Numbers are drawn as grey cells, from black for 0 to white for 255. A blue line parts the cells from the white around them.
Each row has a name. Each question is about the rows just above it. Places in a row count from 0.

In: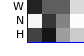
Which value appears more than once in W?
[94]
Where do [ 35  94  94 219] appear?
W
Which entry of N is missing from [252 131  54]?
[246]

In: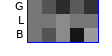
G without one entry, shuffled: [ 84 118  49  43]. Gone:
[91]
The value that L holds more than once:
[118]

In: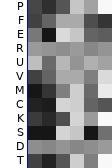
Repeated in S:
[22]
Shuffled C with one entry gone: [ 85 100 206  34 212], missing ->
[28]

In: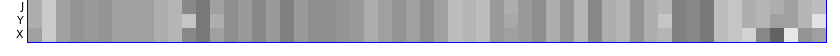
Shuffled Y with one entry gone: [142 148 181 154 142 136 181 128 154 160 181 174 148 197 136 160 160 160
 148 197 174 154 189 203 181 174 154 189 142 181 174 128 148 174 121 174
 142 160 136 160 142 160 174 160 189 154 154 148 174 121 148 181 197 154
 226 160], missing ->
[168]
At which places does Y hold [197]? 11 45 50

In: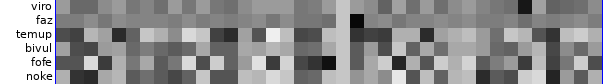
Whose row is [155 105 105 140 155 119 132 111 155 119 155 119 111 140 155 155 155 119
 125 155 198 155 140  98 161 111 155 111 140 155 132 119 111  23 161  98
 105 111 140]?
viro
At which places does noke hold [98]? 9 17 27
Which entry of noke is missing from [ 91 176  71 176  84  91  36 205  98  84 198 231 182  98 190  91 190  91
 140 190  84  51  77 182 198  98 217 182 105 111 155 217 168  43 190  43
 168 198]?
[148]
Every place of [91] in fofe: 7 21 30

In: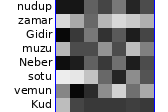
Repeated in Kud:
[57]
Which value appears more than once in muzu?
[76]
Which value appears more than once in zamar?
[216]
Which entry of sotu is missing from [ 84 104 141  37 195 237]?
[230]
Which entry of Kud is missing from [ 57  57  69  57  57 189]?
[63]
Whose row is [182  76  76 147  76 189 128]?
muzu

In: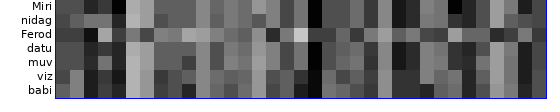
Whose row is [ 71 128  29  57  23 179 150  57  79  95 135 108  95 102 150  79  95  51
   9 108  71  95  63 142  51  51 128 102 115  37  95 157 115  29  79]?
viz
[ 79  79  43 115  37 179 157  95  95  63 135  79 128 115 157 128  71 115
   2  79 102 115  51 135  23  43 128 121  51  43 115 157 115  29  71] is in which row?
muv
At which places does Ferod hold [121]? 5 8 16 22 25 33
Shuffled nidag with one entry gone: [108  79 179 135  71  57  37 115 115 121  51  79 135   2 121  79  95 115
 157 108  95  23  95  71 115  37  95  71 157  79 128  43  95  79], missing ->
[87]

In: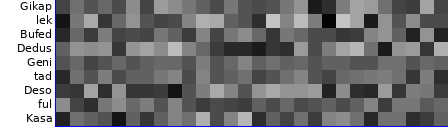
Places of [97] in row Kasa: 2 5 7 15 27
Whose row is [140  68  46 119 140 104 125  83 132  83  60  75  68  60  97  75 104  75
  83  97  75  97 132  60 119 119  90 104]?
ful
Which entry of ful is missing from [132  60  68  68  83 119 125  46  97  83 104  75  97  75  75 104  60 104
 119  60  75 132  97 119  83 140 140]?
[90]

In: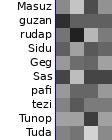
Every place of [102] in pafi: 1 2
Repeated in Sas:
[69]
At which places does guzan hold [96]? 1 2 3
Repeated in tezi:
[123]
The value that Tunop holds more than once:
[161]

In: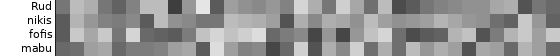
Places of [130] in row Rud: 5 16 27
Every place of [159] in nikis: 15 23 26
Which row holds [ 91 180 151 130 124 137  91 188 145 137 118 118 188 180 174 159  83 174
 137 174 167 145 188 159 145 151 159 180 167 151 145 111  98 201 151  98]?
nikis
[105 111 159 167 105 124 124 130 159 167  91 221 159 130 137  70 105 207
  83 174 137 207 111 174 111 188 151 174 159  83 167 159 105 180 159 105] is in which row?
mabu
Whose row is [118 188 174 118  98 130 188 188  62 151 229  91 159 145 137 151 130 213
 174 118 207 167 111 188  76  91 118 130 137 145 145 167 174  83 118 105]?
Rud

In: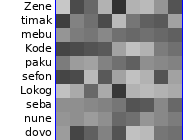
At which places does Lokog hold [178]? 5 7
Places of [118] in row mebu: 2

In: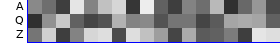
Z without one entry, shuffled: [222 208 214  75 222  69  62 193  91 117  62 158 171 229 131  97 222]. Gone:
[124]
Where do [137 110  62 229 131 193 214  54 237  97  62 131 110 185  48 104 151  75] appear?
A
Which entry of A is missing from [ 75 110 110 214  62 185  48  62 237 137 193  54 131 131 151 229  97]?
[104]
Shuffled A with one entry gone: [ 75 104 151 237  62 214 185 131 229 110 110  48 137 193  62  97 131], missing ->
[54]
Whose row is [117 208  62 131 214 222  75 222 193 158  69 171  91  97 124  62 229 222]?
Z

